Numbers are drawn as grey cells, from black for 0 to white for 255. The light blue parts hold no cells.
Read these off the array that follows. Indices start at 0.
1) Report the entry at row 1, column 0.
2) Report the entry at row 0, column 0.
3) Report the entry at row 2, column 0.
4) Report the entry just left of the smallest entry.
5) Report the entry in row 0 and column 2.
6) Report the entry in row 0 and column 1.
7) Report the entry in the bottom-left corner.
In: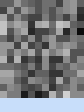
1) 68
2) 97
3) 166
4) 111
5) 150
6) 97
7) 166

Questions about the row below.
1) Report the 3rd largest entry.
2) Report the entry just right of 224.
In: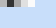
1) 184
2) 251

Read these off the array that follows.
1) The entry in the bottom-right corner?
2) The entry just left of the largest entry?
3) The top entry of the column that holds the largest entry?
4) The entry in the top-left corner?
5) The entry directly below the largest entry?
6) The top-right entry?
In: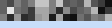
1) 182
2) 98
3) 73
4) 98
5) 44
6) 16

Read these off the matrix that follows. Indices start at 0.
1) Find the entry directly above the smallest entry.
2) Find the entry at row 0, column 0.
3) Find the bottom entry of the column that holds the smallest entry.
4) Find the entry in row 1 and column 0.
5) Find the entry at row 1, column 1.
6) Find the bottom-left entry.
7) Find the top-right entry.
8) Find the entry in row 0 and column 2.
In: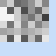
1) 190
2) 162
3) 230
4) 244
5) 89
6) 218
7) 133
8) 104

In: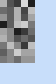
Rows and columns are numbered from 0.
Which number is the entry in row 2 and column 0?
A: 149
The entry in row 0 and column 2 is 58
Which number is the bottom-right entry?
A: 149
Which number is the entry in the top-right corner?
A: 30
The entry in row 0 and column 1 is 83
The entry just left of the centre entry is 135
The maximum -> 217
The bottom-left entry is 120
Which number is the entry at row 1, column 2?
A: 178
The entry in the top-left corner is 178

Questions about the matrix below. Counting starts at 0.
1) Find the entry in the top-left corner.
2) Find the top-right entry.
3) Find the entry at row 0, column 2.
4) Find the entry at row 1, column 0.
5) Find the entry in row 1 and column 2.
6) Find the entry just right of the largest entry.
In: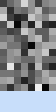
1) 65
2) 145
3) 132
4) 171
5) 117
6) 8

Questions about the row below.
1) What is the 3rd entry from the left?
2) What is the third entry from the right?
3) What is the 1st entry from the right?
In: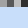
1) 190
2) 89
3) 47
